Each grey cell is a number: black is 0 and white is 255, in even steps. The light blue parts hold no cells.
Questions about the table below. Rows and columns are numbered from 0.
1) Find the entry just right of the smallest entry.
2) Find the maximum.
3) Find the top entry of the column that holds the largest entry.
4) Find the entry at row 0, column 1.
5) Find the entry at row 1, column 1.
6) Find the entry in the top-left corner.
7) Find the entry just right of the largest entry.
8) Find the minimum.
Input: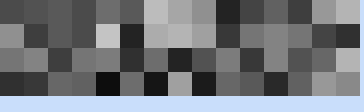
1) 109
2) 196
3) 109
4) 82
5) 62
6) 75
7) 35
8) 13

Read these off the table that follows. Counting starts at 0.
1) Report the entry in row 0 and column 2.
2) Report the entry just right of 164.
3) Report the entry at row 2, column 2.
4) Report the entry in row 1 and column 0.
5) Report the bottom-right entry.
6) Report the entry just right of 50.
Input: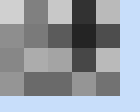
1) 200
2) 71
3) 164
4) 142
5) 114
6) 186

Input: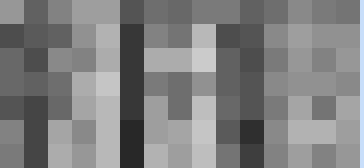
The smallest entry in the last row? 40
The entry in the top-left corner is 151
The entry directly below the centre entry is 110
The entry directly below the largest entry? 145
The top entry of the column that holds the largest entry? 122
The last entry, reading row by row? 151
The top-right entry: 116
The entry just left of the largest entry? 172
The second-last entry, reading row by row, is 130
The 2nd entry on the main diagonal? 90
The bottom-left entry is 122
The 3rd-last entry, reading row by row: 158
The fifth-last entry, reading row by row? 62
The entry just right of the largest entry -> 97
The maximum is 203
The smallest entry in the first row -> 84
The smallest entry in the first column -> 77
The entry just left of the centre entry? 122
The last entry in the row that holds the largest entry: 151

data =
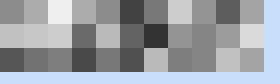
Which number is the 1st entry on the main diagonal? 140
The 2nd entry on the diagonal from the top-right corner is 156
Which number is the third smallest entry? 73
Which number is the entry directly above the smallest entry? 120
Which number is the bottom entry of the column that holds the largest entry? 126
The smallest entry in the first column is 86
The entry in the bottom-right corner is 164
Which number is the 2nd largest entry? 218
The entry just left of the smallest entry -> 99
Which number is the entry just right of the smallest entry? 148

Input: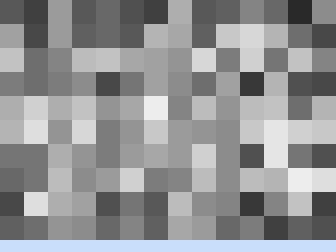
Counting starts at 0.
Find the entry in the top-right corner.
140
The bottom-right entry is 80
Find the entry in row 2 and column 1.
110
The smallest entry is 41
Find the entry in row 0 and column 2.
155
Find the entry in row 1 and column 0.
161
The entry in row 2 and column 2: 132
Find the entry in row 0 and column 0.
88
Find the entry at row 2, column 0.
194
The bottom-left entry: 96
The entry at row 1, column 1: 72
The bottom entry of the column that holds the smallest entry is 96
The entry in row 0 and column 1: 64

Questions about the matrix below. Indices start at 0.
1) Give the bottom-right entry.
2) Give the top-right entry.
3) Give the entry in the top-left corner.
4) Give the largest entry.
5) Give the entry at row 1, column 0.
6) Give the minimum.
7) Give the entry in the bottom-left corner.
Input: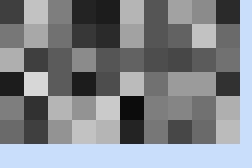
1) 187
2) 42
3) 63
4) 215
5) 119
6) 12
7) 106

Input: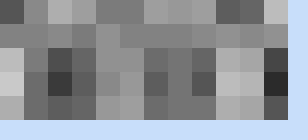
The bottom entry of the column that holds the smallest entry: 85
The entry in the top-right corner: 188
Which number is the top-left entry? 85
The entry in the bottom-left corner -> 174
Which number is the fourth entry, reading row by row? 158
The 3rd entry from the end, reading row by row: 174
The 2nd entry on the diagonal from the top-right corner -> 137
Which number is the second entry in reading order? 137
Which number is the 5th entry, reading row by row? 123
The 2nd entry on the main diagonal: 130
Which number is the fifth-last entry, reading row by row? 116
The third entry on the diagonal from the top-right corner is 174
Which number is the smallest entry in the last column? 43

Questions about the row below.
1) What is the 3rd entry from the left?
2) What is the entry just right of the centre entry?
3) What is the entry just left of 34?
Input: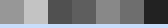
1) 80
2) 136
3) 110
